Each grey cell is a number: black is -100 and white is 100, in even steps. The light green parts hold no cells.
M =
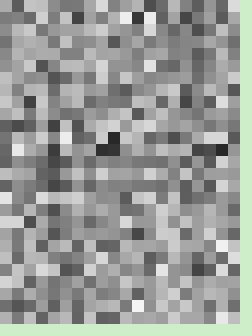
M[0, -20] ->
34
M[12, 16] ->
-47
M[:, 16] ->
[-27, -5, -39, 6, -28, -20, -14, 9, 2, -8, 12, 33, -47, 18, -6, 18, -12, 20, 24, 24, 30, -21, -47, 17, 27, 27, 31]
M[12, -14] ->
15
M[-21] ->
[50, 29, 9, 14, -34, -16, 20, -7, 61, 6, 55, 24, 6, 11, 18, 23, -14, 13, 29, 59]
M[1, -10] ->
87
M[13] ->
[-22, 12, -1, -15, -44, -29, 14, -16, 8, 0, 4, -6, -8, -11, 13, -28, 18, -30, 65, 31]
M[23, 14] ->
16
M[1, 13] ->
-24
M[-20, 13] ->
43
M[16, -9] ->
54
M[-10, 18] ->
20
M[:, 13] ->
[-16, -24, 7, 12, 31, -11, 11, 43, -19, 49, 30, -4, 50, -11, 35, -12, -3, 62, 56, 60, 23, -4, 79, 45, 43, 57, 24]
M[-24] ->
[-10, 31, 39, 33, -5, 51, 8, 11, 29, -32, 12, 30, -4, 12, -3, 4, 6, 31, 16, -13]
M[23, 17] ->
35
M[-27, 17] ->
17
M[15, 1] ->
11
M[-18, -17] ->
47
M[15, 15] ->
-27
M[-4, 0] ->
66
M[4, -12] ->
29
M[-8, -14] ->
25
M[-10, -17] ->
-1
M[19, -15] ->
-2
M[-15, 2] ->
35
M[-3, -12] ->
-2
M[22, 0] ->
2
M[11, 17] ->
68
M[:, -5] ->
[1, -45, 6, 4, 5, 14, 23, -29, -45, 5, 29, -4, 41, -28, 54, -27, -26, 11, 51, -17, 32, 16, 8, 53, -3, 57, 31]
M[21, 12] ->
-27
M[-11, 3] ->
71

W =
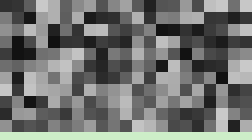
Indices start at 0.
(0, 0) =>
-62
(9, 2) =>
22
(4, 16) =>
0
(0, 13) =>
-34
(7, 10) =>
33
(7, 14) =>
34
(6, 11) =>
32
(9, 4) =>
-32
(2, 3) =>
20
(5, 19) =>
36
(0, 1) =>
-59
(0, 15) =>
20
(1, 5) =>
-26
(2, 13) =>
-85
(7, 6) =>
-48
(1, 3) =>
25
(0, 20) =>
56
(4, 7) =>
-16
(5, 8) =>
-71
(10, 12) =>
43
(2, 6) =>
-60
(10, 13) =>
14
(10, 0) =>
14
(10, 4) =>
2
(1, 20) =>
-57
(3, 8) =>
-51
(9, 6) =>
4
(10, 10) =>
-36
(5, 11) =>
0
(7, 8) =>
1
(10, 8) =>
-32
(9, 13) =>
-20
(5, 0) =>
-14
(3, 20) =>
-59
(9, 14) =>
-39
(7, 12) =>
-13

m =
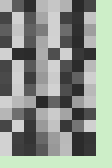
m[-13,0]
51
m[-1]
[65, -51, -56, -30, 19, 47, -66, -58]
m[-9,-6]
-66
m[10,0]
-45
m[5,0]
-46
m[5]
[-46, 61, -30, 29, 65, -38, -66, 45]
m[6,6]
-23
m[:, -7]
[-29, 63, 54, 62, -65, 61, 64, 61, 44, -13, 65, -50, -51]
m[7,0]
-46
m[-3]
[-45, 65, -56, 21, 52, -57, -8, 63]
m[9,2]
-46
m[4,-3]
63
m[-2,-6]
-59
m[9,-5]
37
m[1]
[-46, 63, -33, 30, 64, -49, -60, 54]
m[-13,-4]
55
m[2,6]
-63
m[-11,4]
64
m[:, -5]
[44, 30, -3, 32, 35, 29, 20, 35, -68, 37, 21, -18, -30]
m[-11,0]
-26
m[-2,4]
22
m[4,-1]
-64
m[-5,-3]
-62
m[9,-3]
29

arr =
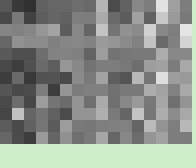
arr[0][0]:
-32
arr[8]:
[-42, -15, -44, 22, -9, -16, 16, -13, 33, -12, 7, 21, -6, 30, -13, 15]
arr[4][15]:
7
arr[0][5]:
-20
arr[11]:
[-20, -41, -52, 21, -21, 13, -13, -5, 30, -20, 6, -15, 17, 26, -2, -3]
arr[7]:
[-33, -43, -40, -2, -53, 17, -3, 0, 0, -11, -6, -5, 35, 27, 1, 32]
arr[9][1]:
51
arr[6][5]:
-42
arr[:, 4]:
[-20, -21, 28, 0, 2, -27, -35, -53, -9, -25, -29, -21]
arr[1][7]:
-2
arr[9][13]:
36
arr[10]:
[-28, -42, -24, -8, -29, 22, -5, -7, -1, 0, 1, -21, 46, 15, -1, 44]
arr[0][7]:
-18
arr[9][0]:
-46
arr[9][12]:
-7
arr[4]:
[-30, -38, -39, -14, 2, 3, 0, -22, 24, -10, -7, -5, -5, 36, 7, 7]
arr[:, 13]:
[77, 57, 7, -17, 36, 26, 74, 27, 30, 36, 15, 26]
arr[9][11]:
54
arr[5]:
[-43, -51, -37, -17, -27, 18, 7, -10, -2, -2, -6, -14, 23, 26, -3, 32]
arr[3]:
[-19, 14, 9, 10, 0, 5, 6, 2, 21, 17, 8, 1, 52, -17, 0, 65]
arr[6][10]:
-34
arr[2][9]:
-9
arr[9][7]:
15
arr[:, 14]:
[25, 21, -1, 0, 7, -3, 23, 1, -13, 10, -1, -2]
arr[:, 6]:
[-14, -1, 6, 6, 0, 7, 8, -3, 16, 16, -5, -13]
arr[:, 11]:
[7, 26, 9, 1, -5, -14, 44, -5, 21, 54, -21, -15]

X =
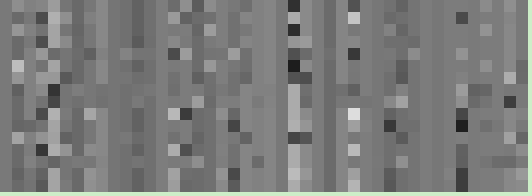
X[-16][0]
-5
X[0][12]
-12
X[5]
[-5, 48, 1, -10, 29, -8, -18, -7, 7, -8, -12, -23, -12, -2, -4, -3, -15, 19, -1, -7, -13, 1, 4, -6, -77, 8, -3, -16, 4, -6, -2, -7, -8, -28, -9, -3, -7, -3, -3, -4, 12, -3, 7, -17]
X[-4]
[-5, -17, -3, -57, 36, 16, -18, 9, 7, -8, -12, -23, -12, -2, 35, -37, -15, -12, 0, -11, 4, 1, 4, -6, 34, 8, -3, -16, 4, 46, -2, -7, -13, -9, -9, -3, -7, -3, -24, -4, -3, -3, -4, 10]
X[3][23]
-6
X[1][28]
4
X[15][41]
-3
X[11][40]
-3
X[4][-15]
-56
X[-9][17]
-13
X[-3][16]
11
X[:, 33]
[-22, -13, -20, -13, -13, -28, -31, 1, 27, -13, -13, -29, -9, 13, -13, -13]
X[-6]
[-5, -20, -18, -10, 29, -8, -18, -7, 7, -8, -12, -23, -12, -2, -4, -3, -15, -12, -1, -46, 4, 1, 4, -6, 37, 17, -3, -16, 4, 25, 1, -7, -55, -13, -13, -3, -7, -3, -76, -4, -13, -6, 7, -5]
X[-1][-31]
-2
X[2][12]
-12
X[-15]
[-5, -17, -7, -40, 38, 12, -18, 0, 7, -8, -12, -23, -12, -2, 21, -23, -15, -12, -1, -11, 4, 1, 4, -6, 34, 8, -3, -16, 4, 54, -2, -7, -17, -13, -9, -3, -7, -3, -42, -4, -3, -3, 4, -5]
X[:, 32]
[-11, -17, 2, -13, -6, -8, -13, -13, 7, -22, -55, -13, -13, -13, -29, -31]
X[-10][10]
-8
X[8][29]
-6
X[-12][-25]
23
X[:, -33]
[-23, -23, -23, -29, -9, -23, -14, -10, -5, -23, -23, -16, -23, -9, -23, -23]
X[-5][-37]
-7
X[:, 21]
[1, 1, 1, 1, 1, 1, 1, 1, -4, 1, 1, 1, 1, -16, 1, 1]
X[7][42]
-6
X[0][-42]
1
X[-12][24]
-37
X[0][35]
-3
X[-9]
[-5, -25, 1, 8, -59, -8, -2, -7, -10, -8, -12, -10, -7, -2, -13, -3, -4, -13, -6, -11, 4, 1, 1, -6, 34, -13, -3, -16, -12, -25, -2, -7, -13, 1, -9, -3, -7, -3, 22, -23, -20, -3, -6, -5]
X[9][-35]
-8

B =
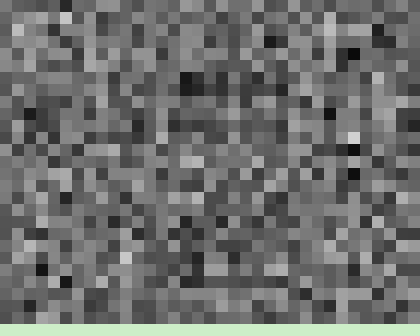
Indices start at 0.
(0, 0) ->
-5
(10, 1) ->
22
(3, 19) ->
-41
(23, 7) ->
-6
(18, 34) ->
3
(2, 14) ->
-41
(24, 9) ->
-23
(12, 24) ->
17
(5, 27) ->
21
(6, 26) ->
-13
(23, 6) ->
-20
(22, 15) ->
-16
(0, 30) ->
-13
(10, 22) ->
-33
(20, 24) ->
-49
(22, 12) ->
-11
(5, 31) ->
-20
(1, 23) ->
-3
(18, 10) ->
-32
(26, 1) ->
-18
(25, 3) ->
-22
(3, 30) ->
-8
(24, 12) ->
-22
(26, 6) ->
-4
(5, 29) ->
-22
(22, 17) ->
23
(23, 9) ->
-32
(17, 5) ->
-35
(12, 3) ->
-42
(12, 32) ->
-15
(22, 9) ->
10
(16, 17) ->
-41
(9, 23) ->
-27
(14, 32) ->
-36
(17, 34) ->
-11
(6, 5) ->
4
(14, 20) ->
21
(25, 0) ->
-33
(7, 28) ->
-15
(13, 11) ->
-31
